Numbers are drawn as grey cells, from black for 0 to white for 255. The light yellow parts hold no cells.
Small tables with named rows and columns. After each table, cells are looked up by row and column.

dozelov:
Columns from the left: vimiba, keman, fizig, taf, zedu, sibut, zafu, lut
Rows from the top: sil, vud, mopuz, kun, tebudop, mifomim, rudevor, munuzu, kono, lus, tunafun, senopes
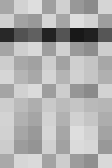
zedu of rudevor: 205
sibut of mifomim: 209
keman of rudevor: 209
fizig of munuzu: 174
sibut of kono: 209
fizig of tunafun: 148
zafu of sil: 139
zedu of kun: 209
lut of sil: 213
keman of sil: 210
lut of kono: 173
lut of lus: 163
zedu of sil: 208
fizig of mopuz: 96
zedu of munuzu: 187
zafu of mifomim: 197
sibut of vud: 222

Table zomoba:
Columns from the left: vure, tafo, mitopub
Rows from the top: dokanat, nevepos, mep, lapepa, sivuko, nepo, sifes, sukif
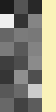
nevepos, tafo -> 51
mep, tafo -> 123
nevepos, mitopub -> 133
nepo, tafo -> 143
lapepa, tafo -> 89
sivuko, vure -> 62
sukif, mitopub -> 92
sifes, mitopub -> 204
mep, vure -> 102
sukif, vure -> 104
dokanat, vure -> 28
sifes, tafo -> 106
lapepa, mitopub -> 131
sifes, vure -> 88
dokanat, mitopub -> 40
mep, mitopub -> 120
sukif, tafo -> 66
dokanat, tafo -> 84
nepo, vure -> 53
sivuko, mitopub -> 139

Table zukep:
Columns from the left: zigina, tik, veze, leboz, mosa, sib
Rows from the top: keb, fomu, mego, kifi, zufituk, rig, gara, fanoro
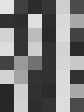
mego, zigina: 210
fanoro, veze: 46
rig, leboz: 49
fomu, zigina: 49
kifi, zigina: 221
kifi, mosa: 210
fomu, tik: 46
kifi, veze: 206
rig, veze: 51
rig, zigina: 210
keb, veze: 44
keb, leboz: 54
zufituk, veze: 113
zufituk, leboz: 50
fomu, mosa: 217
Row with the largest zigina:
keb

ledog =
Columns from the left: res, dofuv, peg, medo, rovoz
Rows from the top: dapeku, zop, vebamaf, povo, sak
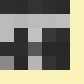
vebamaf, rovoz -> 46
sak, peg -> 182
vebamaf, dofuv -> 45
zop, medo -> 186
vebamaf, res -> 187
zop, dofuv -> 183
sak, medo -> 51
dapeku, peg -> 51
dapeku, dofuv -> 44
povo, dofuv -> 46
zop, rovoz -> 189
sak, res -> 137
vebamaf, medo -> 56
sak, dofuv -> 41

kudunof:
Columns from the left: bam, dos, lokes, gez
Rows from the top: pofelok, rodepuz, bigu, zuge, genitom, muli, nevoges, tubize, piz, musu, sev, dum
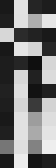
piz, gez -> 221
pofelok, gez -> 29
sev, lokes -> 130
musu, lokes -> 170
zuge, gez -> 38
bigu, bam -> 215
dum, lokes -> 20

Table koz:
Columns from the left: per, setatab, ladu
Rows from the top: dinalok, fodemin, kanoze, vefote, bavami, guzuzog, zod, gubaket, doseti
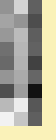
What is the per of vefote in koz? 112
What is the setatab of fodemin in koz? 148
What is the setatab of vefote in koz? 182
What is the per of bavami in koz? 105
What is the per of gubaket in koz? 185
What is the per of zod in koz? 79
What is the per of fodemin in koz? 164
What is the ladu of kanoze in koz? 94
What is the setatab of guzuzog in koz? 170
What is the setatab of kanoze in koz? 187
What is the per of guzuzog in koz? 149
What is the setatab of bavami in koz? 178
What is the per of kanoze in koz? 152
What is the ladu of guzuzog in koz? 102
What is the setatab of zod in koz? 157
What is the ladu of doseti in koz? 95
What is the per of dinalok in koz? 147
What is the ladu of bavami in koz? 65
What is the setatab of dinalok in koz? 212

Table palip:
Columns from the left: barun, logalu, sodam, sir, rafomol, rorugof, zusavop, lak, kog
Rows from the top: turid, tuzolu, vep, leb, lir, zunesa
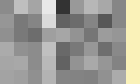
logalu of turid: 191
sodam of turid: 165
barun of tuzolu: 150
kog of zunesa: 171
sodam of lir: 140
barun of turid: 139
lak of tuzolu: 87
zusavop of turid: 183
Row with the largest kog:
zunesa

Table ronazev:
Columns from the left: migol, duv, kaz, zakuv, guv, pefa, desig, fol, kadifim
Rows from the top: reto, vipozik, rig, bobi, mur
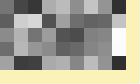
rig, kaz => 116
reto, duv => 70
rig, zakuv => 156
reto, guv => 187
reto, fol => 148
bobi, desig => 133
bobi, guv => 97
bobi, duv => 183

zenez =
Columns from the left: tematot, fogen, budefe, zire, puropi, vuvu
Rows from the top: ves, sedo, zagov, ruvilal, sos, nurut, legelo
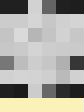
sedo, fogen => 204
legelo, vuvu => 29
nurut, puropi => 186
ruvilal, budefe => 212
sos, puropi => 176
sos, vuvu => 54
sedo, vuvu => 212
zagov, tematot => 196
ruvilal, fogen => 202
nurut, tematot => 209

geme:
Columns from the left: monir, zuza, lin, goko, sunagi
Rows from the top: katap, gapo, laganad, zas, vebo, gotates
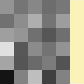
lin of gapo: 174
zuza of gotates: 130
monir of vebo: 165
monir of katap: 148
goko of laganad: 86
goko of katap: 109
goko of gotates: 64
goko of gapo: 116
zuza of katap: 117
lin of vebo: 106
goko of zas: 115
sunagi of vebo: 83
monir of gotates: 20
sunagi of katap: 119
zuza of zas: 87
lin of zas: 139
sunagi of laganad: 111
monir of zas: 224
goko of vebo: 124
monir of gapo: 113

